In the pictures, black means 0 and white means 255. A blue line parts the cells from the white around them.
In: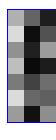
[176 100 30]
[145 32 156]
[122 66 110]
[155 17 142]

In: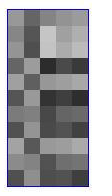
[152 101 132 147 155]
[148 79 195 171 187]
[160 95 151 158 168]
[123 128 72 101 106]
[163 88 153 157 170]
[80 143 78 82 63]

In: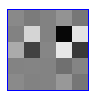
[137 123 130 147 119]
[171 66 134 231 57]
[138 130 131 152 118]

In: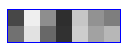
[71 239 142 46 198 146 126]

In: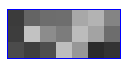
[59 100 109 110 168 179 132]
[75 62 78 190 151 43 51]

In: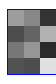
[157 136 51]
[119 150 42]

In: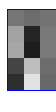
[118 108 115]
[167 29 122]
[46 225 104]
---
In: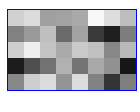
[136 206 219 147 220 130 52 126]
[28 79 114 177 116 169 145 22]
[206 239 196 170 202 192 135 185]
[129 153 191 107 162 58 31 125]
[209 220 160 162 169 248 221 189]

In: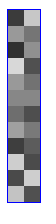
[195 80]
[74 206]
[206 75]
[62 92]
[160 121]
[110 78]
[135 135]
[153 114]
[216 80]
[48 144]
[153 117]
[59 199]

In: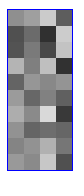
[153 138 199 80]
[132 146 177 118]
[146 101 110 102]
[173 138 217 57]
[155 103 129 96]
[100 150 136 148]
[180 127 191 49]
[83 122 72 195]
[80 107 48 204]
[143 159 203 93]

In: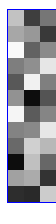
[45 41 204]
[161 171 51]
[13 192 103]
[105 208 184]
[131 137 231]
[245 91 133]
[146 13 84]
[88 241 127]
[126 143 230]
[249 98 138]
[167 152 57]
[194 62 118]

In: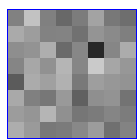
[173 154 120 123 136 156 112 131]
[156 149 181 144 118 123 133 124]
[169 128 119 153 96 143 147 115]
[91 171 160 177 121 158 151 147]
[133 167 145 181 134 202 166 151]
[142 147 174 106 135 39 134 172]
[170 157 130 131 113 148 138 127]
[129 194 128 104 124 163 120 110]

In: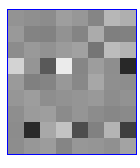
[141 151 156 133 151 149 144 163]
[140 42 168 195 77 129 180 62]
[142 155 158 139 149 140 135 138]
[150 157 142 146 149 153 141 146]
[154 128 132 152 136 167 143 141]
[211 149 89 235 134 157 142 40]
[140 153 146 155 161 117 188 179]
[153 131 130 146 132 171 127 129]
[147 143 140 158 151 133 183 175]

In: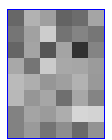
[130 154 116 142 105 147]
[130 164 155 173 214 211]
[184 150 166 111 167 132]
[186 174 150 159 178 153]
[168 117 203 168 166 155]
[101 164 85 164 49 132]
[117 161 205 115 132 118]
[103 178 159 99 108 165]

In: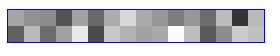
[97 186 108 161 232 74 199 178 162 169 252 189 90 141 204 191]
[165 145 140 83 162 105 172 215 170 151 125 151 108 187 51 185]
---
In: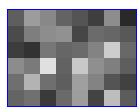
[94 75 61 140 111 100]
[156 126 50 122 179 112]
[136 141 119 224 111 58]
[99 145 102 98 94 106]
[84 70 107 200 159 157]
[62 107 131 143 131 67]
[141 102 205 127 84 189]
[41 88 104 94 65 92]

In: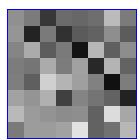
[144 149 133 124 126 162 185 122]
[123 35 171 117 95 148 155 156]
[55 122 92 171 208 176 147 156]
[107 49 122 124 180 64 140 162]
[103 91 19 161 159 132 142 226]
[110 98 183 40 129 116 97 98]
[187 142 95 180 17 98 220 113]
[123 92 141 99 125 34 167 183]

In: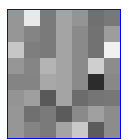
[150 150 198 150 132 148 150 150]
[233 132 126 133 132 159 112 132]
[122 122 122 180 168 89 122 122]
[164 164 164 164 164 164 91 164]
[148 138 138 138 138 108 138 201]
[112 114 114 207 44 117 160 91]
[120 157 241 140 136 119 140 140]

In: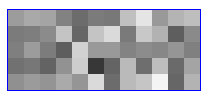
[156 123 127 113 144]
[169 126 156 119 155]
[164 139 124 99 148]
[130 196 94 146 170]
[108 102 209 205 149]
[123 196 153 55 218]
[120 218 153 100 108]
[192 122 131 186 186]
[229 200 140 110 197]
[153 178 135 190 244]
[180 94 149 106 102]
[190 138 128 164 179]

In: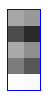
[167 75 170 124 252]
[153 41 143 87 250]

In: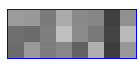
[156 112 108]
[152 107 154]
[123 127 125]
[171 191 135]
[137 139 98]
[134 121 175]
[64 68 60]
[144 186 152]

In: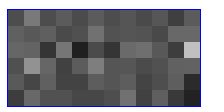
[77 96 102 80 89 61]
[121 88 99 146 70 104]
[77 95 53 102 96 81]
[91 74 118 65 67 81]
[75 80 32 92 67 71]
[91 113 75 126 93 71]
[77 82 53 85 85 78]
[85 85 106 86 93 113]
[74 83 111 75 68 65]
[86 73 88 81 78 95]
[63 104 61 97 94 57]
[91 104 192 98 43 34]

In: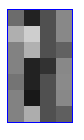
[108 175 130 130 116 130 130]
[34 206 177 34 34 24 173]
[80 80 80 50 80 80 80]
[136 136 97 136 138 136 95]
